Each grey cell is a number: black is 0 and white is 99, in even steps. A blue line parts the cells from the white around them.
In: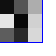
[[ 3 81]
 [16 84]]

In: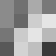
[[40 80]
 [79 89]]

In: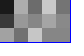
[[59 52]
 [44 77]]

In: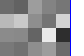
[[78 55]
 [53 39]]

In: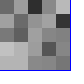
[[41 57]
 [37 62]]

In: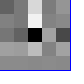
[[47 94]
 [38  0]]

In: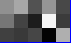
[[26 11]
 [22 27]]
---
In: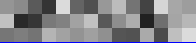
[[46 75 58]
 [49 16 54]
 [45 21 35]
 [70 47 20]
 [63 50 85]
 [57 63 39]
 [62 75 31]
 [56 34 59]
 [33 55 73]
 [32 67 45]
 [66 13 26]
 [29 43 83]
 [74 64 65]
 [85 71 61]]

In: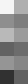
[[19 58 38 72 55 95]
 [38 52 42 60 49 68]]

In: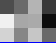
[[82 93 30]
 [52 65 41]
 [77 66 70]
 [41  5 22]]

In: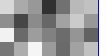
[[46 94 55 84]
 [67 41 27 66]
 [95 61 54 59]
 [60 50 40 19]
 [41 42 63 44]
 [63 58 79 72]
 [75 38 59 75]]

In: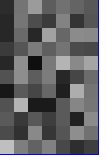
[[74 29 35 32  9 32 15 23 15 15 17]
 [49 19 22 70 35 55 55 33 41 46 45]
 [38 53 34 10 27 36  6 48 15 30 60]
 [50 21 24 10 40 48 47 37 63 23 36]
 [28 33 35 35 12 15 70 45 40 51 44]
 [18 55 13 52 67 27 53 29 54 20 39]
 [24 44 54 46 45 42 64 28 53 33 34]]

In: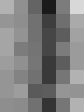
[[55 58 58 61 64 64 58 69]
 [54 61 51 56 48 57 55 56]
 [44 35 44 46 45 44 44 39]
 [20 36 22 22 27 27 24 10]
 [46 58 46 36 48 36 43 48]
 [69 57 69 60 60 63 66 84]]

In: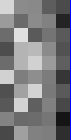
[[28 51 34 31 81 42 30 42 60 83]
 [62 41 82 63 49 70 70 87 41 54]
 [50 42 37 82 55 81 72 35 54 53]
 [49 46 50 47 48 60 54 45 50 36]
 [18  8 28 35 21 37 32 35 14 29]]

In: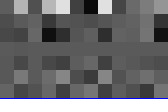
[[39 34 34 35 28 30 36]
 [27 47 28 34 26 35 70]
 [32 35 35 35 40 38 31]
 [40 42 28 35  6 22 71]
 [25 52 25 35 18 33 87]
 [40 30 36 35 33 32 25]
 [46 23 40 35 37 30  4]
 [25 52 25 35 18 33 87]
 [36 32 36 35 38 36 27]
 [31 38 34 35 37 38 41]
 [22 43 32 35 45 44 48]
 [45 37 30 35  7 20 58]]

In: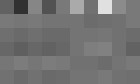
[[44 46 40 43 47 38]
 [41 48 37 41 46 19]
 [44 46 40 43 47 52]
 [41 48 38 41 45 32]
 [42 47 40 41 45 47]
 [45 44 45 45 45 66]
 [45 44 49 45 42 44]
 [47 42 50 46 43 87]
 [44 45 44 44 44 54]
 [43 47 38 42 47 47]]
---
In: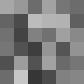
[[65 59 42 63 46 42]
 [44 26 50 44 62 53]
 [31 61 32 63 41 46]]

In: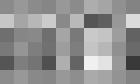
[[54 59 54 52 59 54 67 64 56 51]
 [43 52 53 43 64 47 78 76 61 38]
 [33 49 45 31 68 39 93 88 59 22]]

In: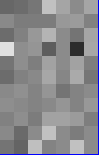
[[40 42 46 75 64 54 64]
 [42 50 59 70 54 45 64]
 [45 55 49 63 54 63 49]
 [53 56 51 58 45 51 54]
 [50 55 48 63 63 60 49]
 [45 39 74 51 54 75 54]]

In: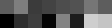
[[36 49 23 26 30 32 46 36]]

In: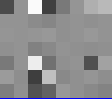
[[29 57 97 25 47 58 68 72]
 [58 57 58 59 56 57 59 57]
 [47 57 92 44 56 57 31 63]
 [49 56 32 38 59 56 53 51]]

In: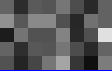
[[39 17 35 33 46 30 16 38]
 [11 45 32 32 51 16 31 87]
 [32 14 27 46 64 21  6 48]]

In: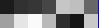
[[11 19 21 27 77 74 40]]
